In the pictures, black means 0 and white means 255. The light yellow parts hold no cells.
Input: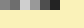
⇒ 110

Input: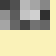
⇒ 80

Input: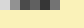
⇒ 146

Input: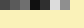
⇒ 90

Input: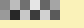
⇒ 188

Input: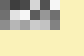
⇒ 62

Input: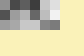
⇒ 73

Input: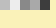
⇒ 237

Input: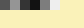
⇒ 149
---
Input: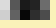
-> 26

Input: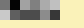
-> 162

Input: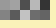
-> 79

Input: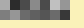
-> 75

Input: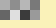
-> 183

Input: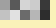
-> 213

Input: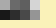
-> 95

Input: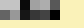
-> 10

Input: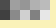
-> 150

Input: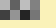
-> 190
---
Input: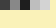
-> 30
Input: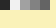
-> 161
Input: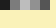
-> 189
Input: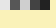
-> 207
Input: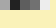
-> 94
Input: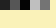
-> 4
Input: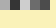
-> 206
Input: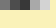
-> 56
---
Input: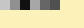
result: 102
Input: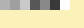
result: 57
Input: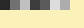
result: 221
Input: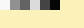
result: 68
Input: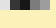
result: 124
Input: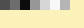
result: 248
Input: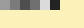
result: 219
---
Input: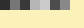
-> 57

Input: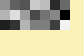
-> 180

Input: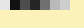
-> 77

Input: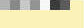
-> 200

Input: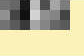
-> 57

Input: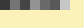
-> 69

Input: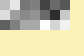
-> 168

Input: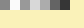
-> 153
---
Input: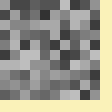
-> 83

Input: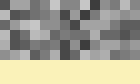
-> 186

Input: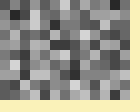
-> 40

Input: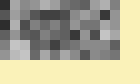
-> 176

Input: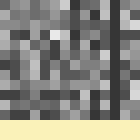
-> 127
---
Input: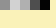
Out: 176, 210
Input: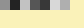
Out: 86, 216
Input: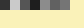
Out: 30, 202
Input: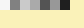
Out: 170, 246
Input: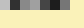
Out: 160, 192
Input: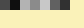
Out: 139, 200
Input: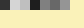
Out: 30, 213
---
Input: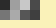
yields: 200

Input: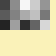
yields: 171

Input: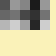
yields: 71

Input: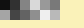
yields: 132

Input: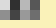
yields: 184

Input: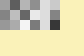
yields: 103

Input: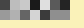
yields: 201

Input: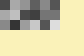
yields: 74
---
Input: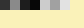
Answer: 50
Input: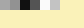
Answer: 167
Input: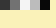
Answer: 53
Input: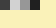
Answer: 62
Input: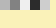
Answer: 183
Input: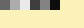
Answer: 102
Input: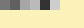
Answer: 118
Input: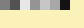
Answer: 125
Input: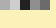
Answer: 174
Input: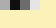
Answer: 173
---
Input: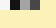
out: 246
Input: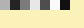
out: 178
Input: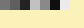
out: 116
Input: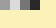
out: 157
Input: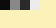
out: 10
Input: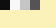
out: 14
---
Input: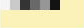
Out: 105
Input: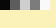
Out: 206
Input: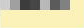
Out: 184
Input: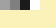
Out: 128
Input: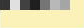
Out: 117
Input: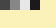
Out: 135
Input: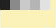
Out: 202
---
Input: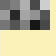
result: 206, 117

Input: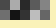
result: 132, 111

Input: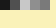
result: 122, 24

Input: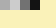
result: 19, 173

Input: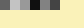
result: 68, 98

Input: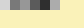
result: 172, 213
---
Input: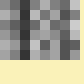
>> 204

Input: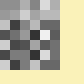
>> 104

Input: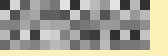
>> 141

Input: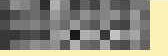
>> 119

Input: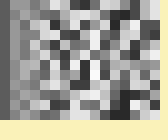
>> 83
